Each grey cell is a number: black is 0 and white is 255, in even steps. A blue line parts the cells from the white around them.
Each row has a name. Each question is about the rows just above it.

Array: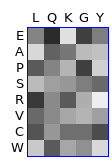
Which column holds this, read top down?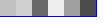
Y
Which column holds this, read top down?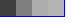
G
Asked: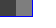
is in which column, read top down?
G
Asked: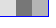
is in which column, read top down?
K

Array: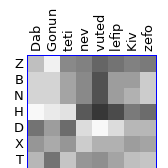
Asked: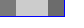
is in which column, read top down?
zefo
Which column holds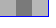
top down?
Kiv

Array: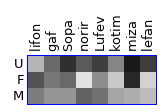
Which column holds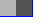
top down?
lifon
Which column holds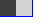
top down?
lefan

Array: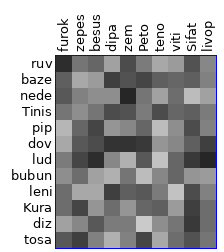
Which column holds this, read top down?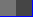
besus
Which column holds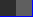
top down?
furok
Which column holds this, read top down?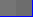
viti
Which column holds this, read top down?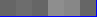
viti
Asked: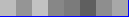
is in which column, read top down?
teno
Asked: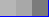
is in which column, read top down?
furok
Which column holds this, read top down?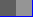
zem

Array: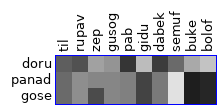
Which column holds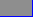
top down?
rupav
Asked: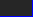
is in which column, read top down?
bolof
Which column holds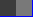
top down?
dabek
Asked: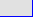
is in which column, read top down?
semuf
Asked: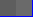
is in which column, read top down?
til
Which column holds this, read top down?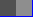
rupav

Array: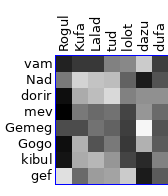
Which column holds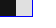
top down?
Rogul
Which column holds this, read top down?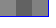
lolot
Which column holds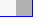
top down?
dazu
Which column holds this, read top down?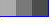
Kufa
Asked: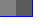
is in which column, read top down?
dufa
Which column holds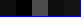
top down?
Rogul

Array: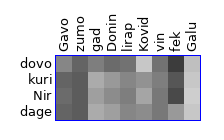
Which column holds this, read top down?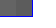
zumo
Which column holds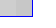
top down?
Galu
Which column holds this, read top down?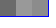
Donin
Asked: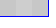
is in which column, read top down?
Galu
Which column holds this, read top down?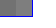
vin

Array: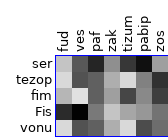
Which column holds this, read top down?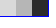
fud
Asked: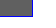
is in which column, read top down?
paf
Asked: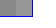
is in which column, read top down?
pabip
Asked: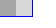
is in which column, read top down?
tizum
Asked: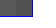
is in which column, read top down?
ves

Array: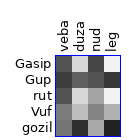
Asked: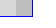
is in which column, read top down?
duza
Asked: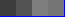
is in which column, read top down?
veba
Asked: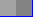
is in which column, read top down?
nud
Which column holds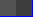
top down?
veba
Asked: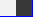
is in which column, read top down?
leg
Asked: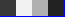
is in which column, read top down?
leg

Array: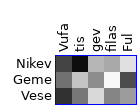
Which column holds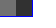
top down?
Vufa
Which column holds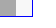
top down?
filas
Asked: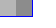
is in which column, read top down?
gev
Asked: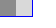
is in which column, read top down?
gev
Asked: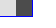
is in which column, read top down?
Ful

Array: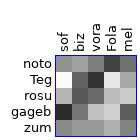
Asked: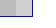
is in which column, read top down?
Fola
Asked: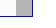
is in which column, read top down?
sof
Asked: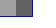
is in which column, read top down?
biz
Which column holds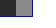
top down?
sof
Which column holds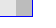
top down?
Fola
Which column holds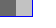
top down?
vora
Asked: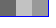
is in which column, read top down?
vora

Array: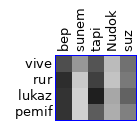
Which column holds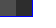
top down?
bep
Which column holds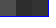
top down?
bep
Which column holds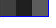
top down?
tapi
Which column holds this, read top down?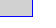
sunem

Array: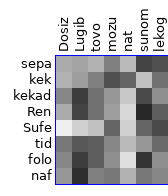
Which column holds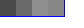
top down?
lekog
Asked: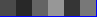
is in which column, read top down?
sunom
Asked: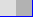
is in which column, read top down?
nat
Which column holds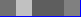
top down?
tovo

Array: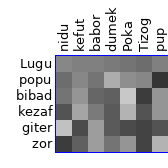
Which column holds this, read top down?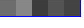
Tizog
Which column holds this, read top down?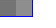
Poka
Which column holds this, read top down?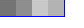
Poka
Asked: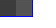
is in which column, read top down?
Tizog
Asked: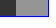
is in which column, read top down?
pup
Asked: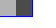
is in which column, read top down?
Poka
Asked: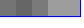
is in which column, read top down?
babor

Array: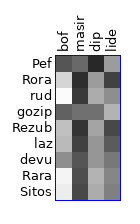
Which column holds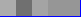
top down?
dip
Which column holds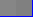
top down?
lide

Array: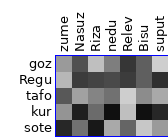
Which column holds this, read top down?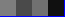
nedu
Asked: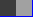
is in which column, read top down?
Nasuz
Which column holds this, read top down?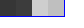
Relev
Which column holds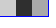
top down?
suput
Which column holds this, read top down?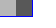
zume
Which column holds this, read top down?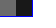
Riza

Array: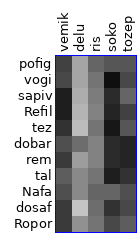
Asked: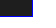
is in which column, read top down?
vemik
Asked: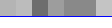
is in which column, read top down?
delu

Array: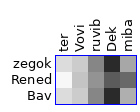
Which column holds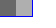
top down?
miba
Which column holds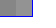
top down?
ruvib

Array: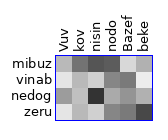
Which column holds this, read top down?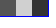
nisin
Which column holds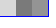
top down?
Bazef
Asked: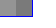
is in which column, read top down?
Bazef

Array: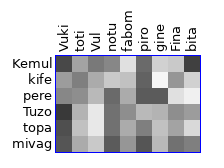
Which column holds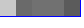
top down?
notu
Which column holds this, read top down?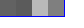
piro
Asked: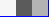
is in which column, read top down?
gine
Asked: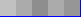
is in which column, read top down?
fabom

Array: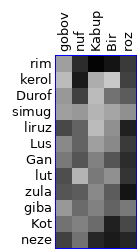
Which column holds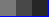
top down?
roz
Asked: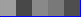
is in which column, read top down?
gobov
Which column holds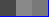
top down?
gobov
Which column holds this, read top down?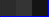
roz
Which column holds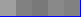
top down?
Kabup
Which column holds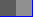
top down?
roz
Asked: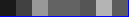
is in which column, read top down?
nuf

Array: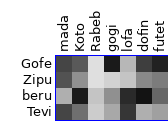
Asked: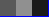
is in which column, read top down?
Koto
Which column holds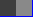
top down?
dofin
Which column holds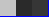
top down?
lofa
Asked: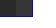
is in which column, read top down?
lofa

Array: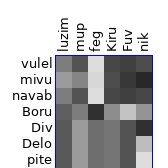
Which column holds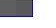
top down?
luzim
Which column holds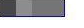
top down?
Kiru
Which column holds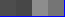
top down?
Kiru
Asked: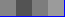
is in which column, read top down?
mup
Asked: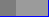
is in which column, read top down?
mup
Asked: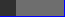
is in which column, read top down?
feg

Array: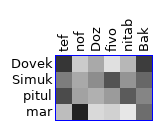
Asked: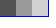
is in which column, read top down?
fivo
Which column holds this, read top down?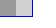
fivo
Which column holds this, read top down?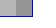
nitab
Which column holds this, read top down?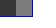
tef
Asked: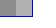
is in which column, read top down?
Doz

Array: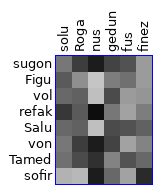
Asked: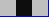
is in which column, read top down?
nus
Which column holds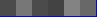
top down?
gedun
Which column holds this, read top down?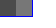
gedun
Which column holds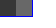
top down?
solu
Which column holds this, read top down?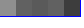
Roga
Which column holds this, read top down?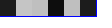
nus
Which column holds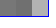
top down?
solu

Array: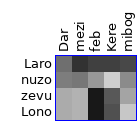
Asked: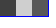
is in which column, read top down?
Kere
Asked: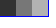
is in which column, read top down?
mezi
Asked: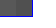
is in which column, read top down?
Kere
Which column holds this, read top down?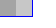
mibog

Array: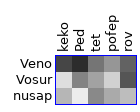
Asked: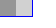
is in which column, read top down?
pofep
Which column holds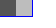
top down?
rov

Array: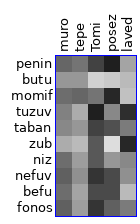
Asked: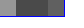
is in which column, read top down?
posez
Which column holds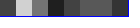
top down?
Tomi
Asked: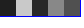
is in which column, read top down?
posez
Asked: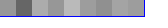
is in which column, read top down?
tepe
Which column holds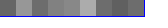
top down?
muro

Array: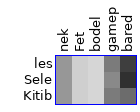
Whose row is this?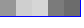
Kitib
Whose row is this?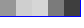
les

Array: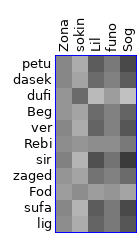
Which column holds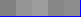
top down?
Zona
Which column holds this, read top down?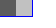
Sog
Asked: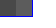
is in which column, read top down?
Sog
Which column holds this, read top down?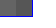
Sog
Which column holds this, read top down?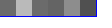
Lil
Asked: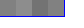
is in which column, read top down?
funo
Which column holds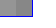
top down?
Zona

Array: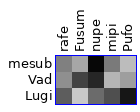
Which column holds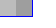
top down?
Pufo
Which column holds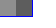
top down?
rafe
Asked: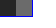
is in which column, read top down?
nupe
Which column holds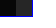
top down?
nupe
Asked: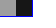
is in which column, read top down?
Pufo

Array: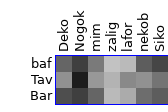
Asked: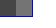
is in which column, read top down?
Siko
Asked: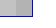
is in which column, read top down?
zalig
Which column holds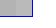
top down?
zalig
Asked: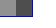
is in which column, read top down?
Deko

